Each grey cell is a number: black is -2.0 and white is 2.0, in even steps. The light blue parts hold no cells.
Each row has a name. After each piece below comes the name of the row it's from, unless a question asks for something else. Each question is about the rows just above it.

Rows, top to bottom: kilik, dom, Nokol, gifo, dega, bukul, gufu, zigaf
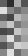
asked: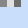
zigaf
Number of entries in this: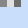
3
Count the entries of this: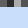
4
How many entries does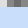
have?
4

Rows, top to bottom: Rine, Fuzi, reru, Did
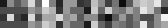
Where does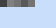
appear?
Did
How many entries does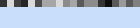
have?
20
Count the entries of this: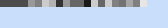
21
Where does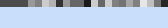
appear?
Fuzi

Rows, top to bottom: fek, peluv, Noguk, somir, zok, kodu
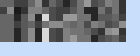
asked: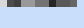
Noguk
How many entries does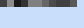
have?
11
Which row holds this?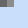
fek

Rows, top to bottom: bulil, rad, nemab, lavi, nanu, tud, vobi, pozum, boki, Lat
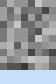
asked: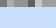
bulil
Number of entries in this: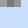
3

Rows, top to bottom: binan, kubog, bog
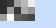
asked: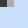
kubog
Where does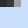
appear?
binan
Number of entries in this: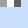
3

